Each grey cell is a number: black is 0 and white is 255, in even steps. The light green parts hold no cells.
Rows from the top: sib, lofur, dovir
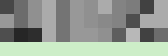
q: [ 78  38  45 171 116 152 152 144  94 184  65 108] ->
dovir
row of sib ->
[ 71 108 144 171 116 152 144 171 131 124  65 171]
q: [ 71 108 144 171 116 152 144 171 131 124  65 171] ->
sib

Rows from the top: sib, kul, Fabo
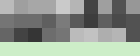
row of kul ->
[117 109 109  95 123  89  61  95  74  82]
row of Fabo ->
[101  67  53 109 117 187 194 174 181  82]

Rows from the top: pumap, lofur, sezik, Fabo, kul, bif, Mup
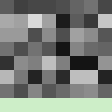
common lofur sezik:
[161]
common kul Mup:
[140]
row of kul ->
[ 49 140 127 190 127  20  20 148]
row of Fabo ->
[114  78 114  86  20 133 106 100]
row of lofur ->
[169 161 218 161  28  92  57 198]
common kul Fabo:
[20]
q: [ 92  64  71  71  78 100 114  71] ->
pumap

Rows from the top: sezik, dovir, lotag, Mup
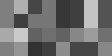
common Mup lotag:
[135]
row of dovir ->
[127  63 119 119  55  63 195  83]
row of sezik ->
[127 175  70 119  55  63 195  83]
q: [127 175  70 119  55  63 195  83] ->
sezik
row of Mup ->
[127 148  49  63 141  70  70 135]

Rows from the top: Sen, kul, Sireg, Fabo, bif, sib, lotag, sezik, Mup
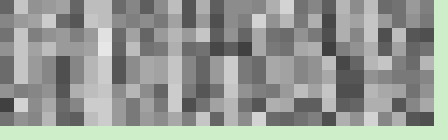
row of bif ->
[107 197 154 134  79 134 182 204  86 140 168 162 197 134 101 154 204 121
 107 168 162 134 146 189  71 101 182 197 127 107 182]
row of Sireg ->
[114 197 127 146 154 127 154 225 107 162 101 154 182 154 197  94 146 101
 168 114 107 146 121  79 175 134 197  79 189  86  79]

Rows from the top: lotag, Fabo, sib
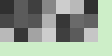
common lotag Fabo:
[91]
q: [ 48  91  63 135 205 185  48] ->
lotag
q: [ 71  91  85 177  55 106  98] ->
Fabo
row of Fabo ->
[ 71  91  85 177  55 106  98]

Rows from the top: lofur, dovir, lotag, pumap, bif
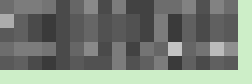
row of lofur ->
[109 124 124 116  74 102 137  74 124  66  66 109 109 130  81 130 109]
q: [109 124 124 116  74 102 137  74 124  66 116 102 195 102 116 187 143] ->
pumap
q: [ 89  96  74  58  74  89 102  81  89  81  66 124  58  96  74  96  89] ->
lotag

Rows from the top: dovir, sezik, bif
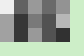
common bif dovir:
[153]
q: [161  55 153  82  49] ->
bif
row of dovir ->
[239  98 153 106 147]

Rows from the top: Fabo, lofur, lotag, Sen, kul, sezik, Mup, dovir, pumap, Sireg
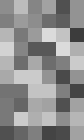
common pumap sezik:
[203]
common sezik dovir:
[169]
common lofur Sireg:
[127]
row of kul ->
[182 109 169 109 127 203]

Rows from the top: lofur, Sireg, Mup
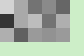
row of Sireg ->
[ 53 169 189 115 175]
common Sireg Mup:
[175]

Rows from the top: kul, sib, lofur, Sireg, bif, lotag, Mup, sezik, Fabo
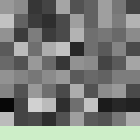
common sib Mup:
[74]
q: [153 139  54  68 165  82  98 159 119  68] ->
kul
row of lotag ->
[146 132 119 139 153  90 105  98 125 125]
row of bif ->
[105  82 153 105  54 146 139  68  90 165]

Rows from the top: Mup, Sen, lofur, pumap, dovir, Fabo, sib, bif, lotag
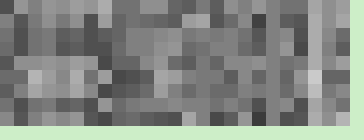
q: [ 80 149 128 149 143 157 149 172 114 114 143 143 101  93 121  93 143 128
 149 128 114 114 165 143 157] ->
Mup
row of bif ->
[114  80 114 121  93 101  80 149 107 121 128 128 136 128 128 114 128 114
  80 128 136  80 165 136 114]
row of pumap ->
[107  80 114 121  86  93  80  80 107 128 128 143 149 107 114 128 128 107
  93 128 149  73 172 128  93]
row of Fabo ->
[107 107 180 157 136 172 114 157  73  80  93 165 157 128 121 121  93 136
 101 128 101 149 202 101 101]

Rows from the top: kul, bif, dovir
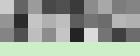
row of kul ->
[204 100 155  72  80  58 140 168 124 132]
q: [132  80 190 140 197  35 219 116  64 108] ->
dovir

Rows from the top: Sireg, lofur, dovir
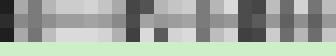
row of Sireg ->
[ 31 169 123 182 204 204 211 196 169  70  83 182 196 204 123 182 218  76
  70 189 109 211 117 189]
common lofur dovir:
[91]
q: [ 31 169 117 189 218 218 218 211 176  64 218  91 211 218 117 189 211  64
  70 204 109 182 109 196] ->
dovir

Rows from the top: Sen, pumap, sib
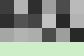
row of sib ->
[166 179 173  76 158  40]
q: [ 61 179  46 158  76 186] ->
Sen
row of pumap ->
[ 46  83  69 194  40 179]

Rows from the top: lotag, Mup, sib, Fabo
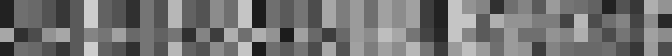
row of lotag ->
[ 34 111 105  83  55  90 205  98  83  48 117  83 183  98  83 140 111 197
  28 111  90 117  76 167 125 155 111 161 140 161  61  34 197 147 132  48
 111 132  90 155 117 111  98  34  83  55 175 147]

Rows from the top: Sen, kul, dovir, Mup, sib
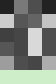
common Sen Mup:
[78]
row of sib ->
[157  78  70 173]
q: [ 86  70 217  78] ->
Mup
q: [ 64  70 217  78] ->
dovir

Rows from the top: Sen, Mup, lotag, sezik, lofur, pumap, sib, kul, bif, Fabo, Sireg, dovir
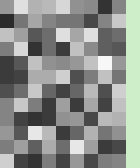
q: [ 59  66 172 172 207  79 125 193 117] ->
pumap
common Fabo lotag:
[87]
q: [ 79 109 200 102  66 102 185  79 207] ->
sib
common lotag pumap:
[193]
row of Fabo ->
[151  87 231 185  59 102 178 117 145]
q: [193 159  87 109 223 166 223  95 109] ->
lotag
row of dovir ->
[207  66  51 125  66 151  72 125 132]

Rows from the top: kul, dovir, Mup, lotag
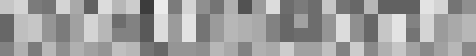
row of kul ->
[198 212 123 116 212 169  97 220 183 204  60 235 123 212 143 116 176  82
 155 220 109 123 109 198 116 103 183  97  97  97 227 212 116 143]
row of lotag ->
[130 176 123 183 143 176 161 149 191 183 116 103 149 149 143 183 169 130
 176 169 204 161 161 191 130 204 137 176 198 161 137 161 183 137]
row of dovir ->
[103 191 198 149 123 161 212 183 109 130  89 220 155 227 116 155 183 176
 169 130 103 161 109 149 220 143 103 198 227 130 212 155 169 183]
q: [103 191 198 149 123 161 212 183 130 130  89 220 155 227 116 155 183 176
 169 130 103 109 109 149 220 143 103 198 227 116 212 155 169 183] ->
Mup

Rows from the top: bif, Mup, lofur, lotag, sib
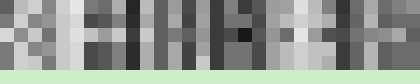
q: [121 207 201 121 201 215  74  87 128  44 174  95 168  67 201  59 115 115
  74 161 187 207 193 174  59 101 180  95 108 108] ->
sib
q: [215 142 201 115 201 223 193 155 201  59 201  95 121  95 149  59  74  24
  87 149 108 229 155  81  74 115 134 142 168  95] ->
lofur
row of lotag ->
[121 207 134 149 201 215  74  87 128  44 174  95 168  67 161  59 115 115
  74 161 187 207 193 193  59 101 180  95 108 108]
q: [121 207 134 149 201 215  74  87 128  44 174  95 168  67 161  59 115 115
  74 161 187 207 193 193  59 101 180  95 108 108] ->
lotag

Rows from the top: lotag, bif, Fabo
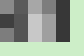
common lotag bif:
[55]
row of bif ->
[ 63  84 200 159  55]
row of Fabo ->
[125  84 200 159  55]
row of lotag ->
[138  90 167 125  55]

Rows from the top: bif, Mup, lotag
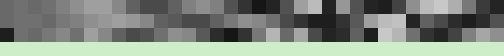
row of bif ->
[105 112 105 112 128 143 159 159 135  97  74  74  97 128 143 128  82  51
  22  36  82 159 187  36 151  82  36  30  67 143 187 200 174 120  59  36]
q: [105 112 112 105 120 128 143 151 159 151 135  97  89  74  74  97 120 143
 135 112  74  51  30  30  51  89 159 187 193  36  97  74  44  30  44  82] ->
Mup

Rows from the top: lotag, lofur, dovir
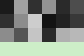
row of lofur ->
[ 48 140 205  19  34  56]
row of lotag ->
[ 27 161  48 147  42  77]
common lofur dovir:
[140]
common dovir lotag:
[42]

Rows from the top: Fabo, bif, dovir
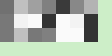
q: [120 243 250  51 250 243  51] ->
bif
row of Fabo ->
[113 192 160 128  58 136 179]
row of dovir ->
[120 192 120 128 250 250  51]
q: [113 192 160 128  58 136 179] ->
Fabo

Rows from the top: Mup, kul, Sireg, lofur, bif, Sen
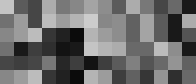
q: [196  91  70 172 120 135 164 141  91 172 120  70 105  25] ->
Mup
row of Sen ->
[135 156 188  54  33  11 180 156  62  97  54 148  47 105]
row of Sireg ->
[135 156 188  54  33  11 180 156 141  97 164  91  25  84]
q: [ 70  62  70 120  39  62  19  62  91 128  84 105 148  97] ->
bif
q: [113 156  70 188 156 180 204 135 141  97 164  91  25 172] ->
kul

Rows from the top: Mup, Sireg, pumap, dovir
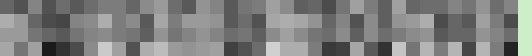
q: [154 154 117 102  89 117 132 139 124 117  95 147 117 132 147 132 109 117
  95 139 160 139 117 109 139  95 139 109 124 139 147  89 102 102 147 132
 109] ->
pumap
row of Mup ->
[102  82 132  82 109  89 109 124 124 102 139 154 109  89 147 132  89 117
 124 160 139  95 102  76 117 160 124  95 160 102 109 109 132 117 147 109
 132]
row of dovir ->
[166 117 160  27  50  76 139 202 160  82 173 188 154 147 154 160  64  82
 109 208 173 173 124  58  64 166  89  50 196 117 181 124 181  70 181 124
  35]

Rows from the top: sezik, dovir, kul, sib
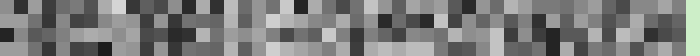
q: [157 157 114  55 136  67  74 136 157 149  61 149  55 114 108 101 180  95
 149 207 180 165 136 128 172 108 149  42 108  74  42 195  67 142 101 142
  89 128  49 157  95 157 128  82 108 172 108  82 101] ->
dovir
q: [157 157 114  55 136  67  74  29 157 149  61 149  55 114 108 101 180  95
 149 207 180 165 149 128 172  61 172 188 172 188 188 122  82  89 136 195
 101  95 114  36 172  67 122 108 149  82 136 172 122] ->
sib
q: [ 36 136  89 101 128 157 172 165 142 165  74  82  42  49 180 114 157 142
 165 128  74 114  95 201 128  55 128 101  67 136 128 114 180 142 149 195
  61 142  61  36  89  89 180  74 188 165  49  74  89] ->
kul
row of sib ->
[157 157 114  55 136  67  74  29 157 149  61 149  55 114 108 101 180  95
 149 207 180 165 149 128 172  61 172 188 172 188 188 122  82  89 136 195
 101  95 114  36 172  67 122 108 149  82 136 172 122]

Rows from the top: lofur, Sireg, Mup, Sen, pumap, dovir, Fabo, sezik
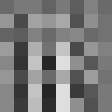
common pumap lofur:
[121]
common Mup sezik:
[135]
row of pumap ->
[135  51 195  37 222 143  87 121]
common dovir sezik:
[81]
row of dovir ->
[150  74 162 106 168  81 156 114]
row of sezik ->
[135  58 188  44 222 143  81 121]

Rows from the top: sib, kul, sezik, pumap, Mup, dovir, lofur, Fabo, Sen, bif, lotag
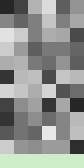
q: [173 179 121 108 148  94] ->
Mup
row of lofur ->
[212 197 173 212  82 108]
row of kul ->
[133 101 127 197 127 167]
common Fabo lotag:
[141]

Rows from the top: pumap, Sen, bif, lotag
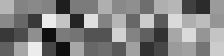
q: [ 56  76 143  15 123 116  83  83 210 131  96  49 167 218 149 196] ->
bif
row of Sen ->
[137 103  56 236 196  36 224 131 182 103 204  89 218 175 189 149]
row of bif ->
[ 56  76 143  15 123 116  83  83 210 131  96  49 167 218 149 196]

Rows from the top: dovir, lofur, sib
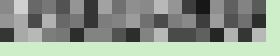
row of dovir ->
[137 208 104 119  82 149  53 162 112 143 137 184 149  61  23 143  96 131
  90]
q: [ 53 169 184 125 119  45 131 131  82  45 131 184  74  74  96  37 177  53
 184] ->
sib
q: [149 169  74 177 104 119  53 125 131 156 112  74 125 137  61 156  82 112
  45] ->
lofur
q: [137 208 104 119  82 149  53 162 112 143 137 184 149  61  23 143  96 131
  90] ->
dovir

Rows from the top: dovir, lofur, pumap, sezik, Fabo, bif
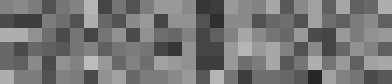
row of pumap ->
[174 174 145 110  75 117  69 117 145  75 145 110 104 130  69  96 130 167
 138 117 104 153  75  69 153 124 145 153]
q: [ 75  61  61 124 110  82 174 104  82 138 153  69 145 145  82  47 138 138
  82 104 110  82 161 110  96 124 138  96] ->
lofur
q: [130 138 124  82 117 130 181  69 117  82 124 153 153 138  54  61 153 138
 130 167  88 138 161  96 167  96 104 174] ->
dovir

